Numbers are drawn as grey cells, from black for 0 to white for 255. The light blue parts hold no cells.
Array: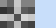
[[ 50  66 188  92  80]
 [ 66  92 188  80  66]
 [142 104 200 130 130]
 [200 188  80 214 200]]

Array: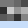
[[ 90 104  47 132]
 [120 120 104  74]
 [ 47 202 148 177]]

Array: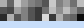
[[ 84  71 158 129  84  57 113 189 143 189 143 100]
 [174 100 201 158 129 113  84 201 129 158 113 189]
 [ 43 174  84 129  84  57 216  57 174 113 100  12]]

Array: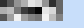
[[ 47  87 146 175 229 215 146  47 102]
 [ 87 159 241 159 130 118 241 188 130]
 [175 188 118  59  35   6 229 215 102]]

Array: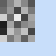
[[208 109 235  69 164]
 [208 121 164  96 164]
 [ 96 136 179 136  84]
 [109 151  69 179 121]
 [ 30 164  84 136 151]
 [ 43 194 151 194  69]]

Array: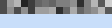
[[ 76 143  76 143  62 157 157 170  47 101 170 101 127 143 182  89]
 [ 76 157 182  35  62 101 113 101 127 127 143  47 127 182  89 207]]

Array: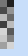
[[117  32]
 [212  89]
 [187 104]
 [199 130]
 [ 74 146]
 [ 62 187]
 [160 212]]
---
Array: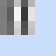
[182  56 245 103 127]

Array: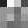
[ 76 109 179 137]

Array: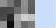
[ 96 138 169  13]

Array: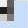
[96 28]

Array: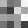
[244 218 154 117]

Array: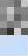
[196 130 173 152]
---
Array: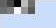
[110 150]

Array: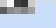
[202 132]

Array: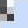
[246  73]

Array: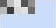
[142 226]

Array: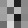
[136 187 188 111]

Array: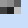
[93 31]

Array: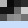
[ 45 109 138]

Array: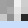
[206 230 144]
